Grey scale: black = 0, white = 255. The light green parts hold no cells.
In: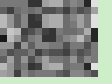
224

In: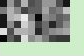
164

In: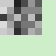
174

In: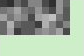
132

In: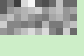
192

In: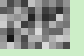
193

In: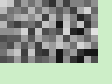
21

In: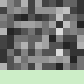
115

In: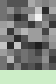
56
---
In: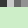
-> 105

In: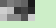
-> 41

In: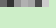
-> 76

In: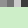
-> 114

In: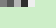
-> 86

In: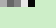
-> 103
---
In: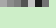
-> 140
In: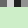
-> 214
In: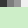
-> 125
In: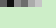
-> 16
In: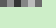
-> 147
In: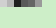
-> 182
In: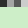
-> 164
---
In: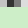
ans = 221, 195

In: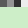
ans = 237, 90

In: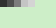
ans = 212, 48

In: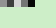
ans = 7, 146

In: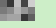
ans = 206, 151

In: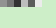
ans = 235, 146

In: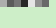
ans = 105, 173

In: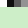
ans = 147, 251

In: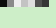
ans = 54, 11

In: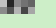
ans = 100, 139
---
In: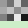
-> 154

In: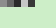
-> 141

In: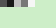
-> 82

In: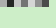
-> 173

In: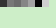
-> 51

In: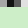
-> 166
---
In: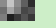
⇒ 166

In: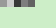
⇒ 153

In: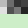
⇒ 186

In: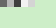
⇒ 212

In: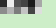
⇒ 222

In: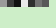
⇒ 154
